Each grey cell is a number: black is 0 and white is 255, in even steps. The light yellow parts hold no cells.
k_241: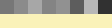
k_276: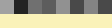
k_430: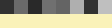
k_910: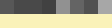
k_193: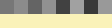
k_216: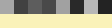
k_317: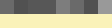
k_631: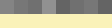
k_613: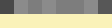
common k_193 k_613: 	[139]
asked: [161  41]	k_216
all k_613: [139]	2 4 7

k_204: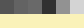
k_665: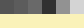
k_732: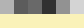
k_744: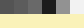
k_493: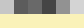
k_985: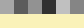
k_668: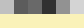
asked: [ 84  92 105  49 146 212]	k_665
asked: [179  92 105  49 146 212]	k_732
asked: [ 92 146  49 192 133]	k_985

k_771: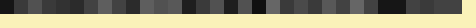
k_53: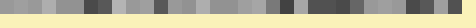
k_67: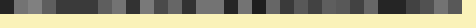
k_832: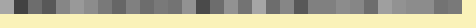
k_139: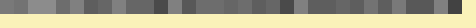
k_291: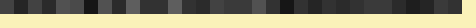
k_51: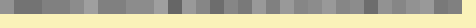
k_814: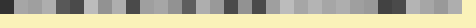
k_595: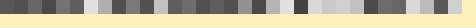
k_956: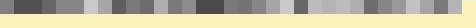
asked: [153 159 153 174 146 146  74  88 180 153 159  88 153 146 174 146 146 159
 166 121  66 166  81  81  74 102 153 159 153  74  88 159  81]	k_53
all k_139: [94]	7 19 23 24 26 28
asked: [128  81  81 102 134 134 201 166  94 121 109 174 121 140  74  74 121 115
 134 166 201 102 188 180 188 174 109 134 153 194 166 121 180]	k_956

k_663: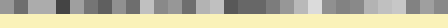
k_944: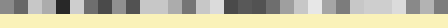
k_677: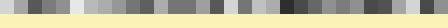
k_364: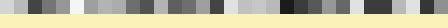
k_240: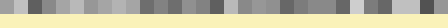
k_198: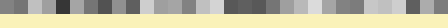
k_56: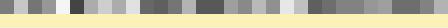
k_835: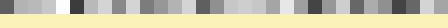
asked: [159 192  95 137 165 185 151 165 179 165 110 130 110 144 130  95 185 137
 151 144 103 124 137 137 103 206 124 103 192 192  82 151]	k_240
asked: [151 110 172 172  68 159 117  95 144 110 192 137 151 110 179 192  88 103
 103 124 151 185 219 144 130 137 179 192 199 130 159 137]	k_663
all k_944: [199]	3 11 12 15 22 26
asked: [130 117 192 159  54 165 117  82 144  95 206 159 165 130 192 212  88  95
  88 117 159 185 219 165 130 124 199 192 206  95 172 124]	k_198
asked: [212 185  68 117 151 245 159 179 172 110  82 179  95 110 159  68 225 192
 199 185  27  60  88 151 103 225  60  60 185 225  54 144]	k_364
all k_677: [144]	5 24 26 32

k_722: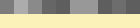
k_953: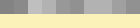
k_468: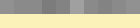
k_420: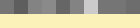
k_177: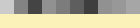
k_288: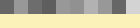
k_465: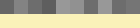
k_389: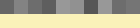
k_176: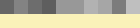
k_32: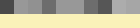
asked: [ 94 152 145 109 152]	k_465
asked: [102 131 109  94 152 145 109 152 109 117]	k_465
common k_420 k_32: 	[109]
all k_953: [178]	4 7 8

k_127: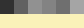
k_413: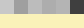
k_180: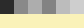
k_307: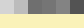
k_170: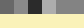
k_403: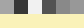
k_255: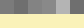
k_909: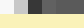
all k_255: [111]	2 6
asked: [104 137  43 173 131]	k_170
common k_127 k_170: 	[131]
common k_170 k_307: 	[131]

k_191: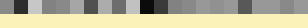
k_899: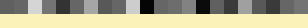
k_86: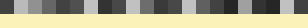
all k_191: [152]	15 17 19 20 22
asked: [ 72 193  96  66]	k_86
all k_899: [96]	1 16
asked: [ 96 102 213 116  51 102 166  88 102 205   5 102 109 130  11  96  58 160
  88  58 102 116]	k_899
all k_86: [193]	7 10 14 21

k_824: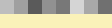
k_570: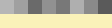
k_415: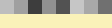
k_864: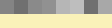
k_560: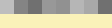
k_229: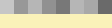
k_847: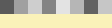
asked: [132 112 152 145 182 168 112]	k_560
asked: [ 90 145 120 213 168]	k_824
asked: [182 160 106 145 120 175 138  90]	k_570

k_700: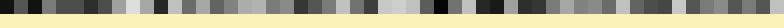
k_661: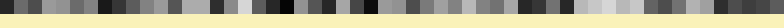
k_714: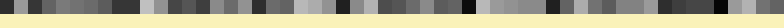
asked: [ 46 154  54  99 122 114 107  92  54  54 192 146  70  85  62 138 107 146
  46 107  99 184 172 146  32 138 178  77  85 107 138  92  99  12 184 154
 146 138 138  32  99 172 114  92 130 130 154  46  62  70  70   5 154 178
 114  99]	k_714
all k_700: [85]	2 23 50 53 55
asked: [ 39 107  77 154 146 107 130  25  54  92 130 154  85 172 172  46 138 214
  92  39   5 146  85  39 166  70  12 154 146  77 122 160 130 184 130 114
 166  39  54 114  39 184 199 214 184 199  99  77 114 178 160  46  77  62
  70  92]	k_661

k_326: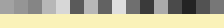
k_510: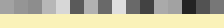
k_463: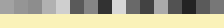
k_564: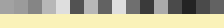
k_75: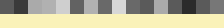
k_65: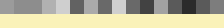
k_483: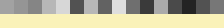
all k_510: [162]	1 13
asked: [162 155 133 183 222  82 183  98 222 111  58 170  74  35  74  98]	k_564
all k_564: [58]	11
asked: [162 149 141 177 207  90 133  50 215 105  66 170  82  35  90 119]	k_463

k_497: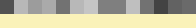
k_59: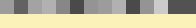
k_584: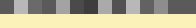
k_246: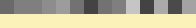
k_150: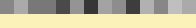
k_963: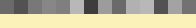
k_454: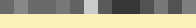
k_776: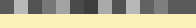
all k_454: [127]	14
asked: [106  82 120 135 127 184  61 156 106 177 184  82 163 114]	k_963
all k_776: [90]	1 13 14
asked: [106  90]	k_584

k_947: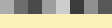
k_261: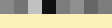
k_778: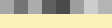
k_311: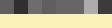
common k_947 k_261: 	[143]
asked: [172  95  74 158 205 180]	k_778
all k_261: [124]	5 8
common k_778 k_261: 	[116]
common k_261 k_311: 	[102]

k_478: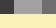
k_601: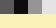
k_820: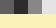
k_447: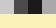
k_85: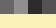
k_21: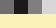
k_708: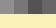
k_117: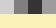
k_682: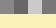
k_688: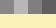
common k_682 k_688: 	[135]
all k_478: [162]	2 3
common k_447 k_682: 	[202]
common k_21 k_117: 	[127]
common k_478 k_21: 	[111]
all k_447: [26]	3

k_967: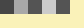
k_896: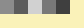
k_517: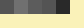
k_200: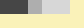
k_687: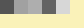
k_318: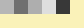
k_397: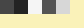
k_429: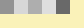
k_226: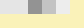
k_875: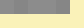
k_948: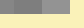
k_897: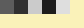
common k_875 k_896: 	[140]
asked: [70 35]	k_397
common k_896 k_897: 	[92]
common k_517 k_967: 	[84]
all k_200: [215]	4 5
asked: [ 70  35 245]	k_397
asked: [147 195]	k_226

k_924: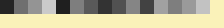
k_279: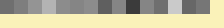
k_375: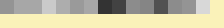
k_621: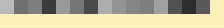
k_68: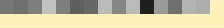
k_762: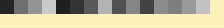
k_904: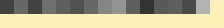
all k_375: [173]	5
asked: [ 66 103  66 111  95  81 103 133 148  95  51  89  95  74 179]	k_904
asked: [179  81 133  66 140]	k_762

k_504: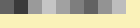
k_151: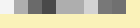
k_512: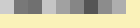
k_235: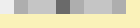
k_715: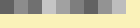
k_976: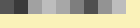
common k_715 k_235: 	[197]
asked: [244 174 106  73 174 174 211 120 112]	k_151
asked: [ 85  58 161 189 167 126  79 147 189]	k_976
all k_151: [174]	2 5 6
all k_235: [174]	2 6 9
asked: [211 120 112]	k_151

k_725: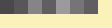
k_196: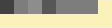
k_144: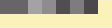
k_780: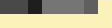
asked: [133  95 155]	k_725
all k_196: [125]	2 5 6 7
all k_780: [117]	4 5 6
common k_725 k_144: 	[73]
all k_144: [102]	1 2
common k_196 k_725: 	[87]

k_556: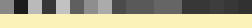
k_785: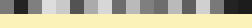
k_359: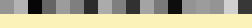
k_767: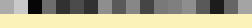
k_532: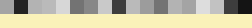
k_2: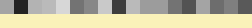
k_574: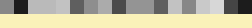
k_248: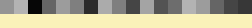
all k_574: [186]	3 4
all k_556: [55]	4 14 15 17

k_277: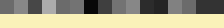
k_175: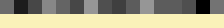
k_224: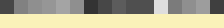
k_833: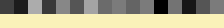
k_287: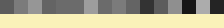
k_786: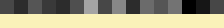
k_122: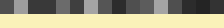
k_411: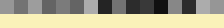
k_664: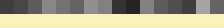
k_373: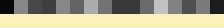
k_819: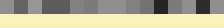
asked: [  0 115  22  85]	k_833
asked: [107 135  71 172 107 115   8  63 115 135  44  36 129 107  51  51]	k_277
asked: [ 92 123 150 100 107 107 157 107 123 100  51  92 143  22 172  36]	k_287
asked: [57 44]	k_786
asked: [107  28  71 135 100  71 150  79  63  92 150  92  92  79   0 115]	k_175
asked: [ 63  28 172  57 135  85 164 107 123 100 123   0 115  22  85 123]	k_833

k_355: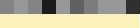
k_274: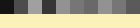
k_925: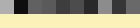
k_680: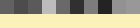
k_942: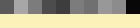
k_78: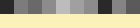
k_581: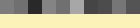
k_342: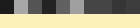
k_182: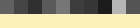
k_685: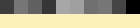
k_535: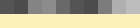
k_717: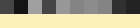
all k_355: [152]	2 5 8 9
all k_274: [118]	6 9

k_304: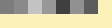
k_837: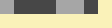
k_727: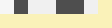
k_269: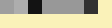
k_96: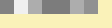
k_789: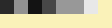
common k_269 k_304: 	[152]
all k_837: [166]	1 5 6
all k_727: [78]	2 5 6
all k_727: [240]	3 4 7
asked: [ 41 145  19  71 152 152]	k_789
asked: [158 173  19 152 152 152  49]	k_269
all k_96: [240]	2

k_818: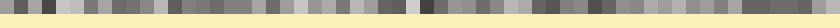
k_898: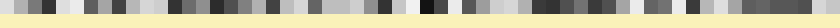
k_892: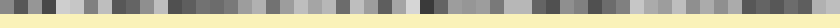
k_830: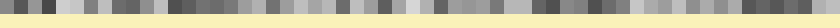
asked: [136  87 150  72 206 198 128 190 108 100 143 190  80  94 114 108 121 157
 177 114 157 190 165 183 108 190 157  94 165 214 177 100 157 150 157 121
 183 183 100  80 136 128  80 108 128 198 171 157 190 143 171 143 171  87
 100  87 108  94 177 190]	k_830
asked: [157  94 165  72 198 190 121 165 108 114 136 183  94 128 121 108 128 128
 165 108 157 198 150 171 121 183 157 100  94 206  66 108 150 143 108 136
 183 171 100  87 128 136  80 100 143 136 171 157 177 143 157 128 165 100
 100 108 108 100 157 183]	k_818
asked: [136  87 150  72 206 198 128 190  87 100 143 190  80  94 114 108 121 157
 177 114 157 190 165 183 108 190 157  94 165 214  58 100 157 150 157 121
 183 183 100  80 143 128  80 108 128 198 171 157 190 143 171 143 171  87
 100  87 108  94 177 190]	k_892
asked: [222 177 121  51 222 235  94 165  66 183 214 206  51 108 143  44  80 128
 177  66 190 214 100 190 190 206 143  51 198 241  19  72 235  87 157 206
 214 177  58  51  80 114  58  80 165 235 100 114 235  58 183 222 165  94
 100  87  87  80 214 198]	k_898

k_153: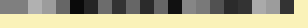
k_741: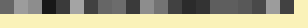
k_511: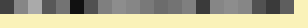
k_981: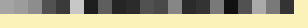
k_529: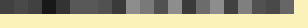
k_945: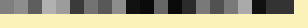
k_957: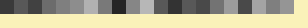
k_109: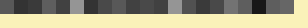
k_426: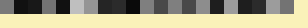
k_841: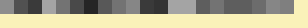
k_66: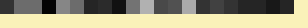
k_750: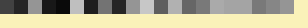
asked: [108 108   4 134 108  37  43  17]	k_66
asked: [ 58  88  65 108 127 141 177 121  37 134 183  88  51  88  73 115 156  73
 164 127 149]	k_957
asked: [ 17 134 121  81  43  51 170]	k_153
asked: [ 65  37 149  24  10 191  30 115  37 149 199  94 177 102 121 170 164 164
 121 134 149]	k_750
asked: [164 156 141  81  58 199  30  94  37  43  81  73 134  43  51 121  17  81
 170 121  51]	k_981
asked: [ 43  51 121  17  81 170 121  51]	k_981

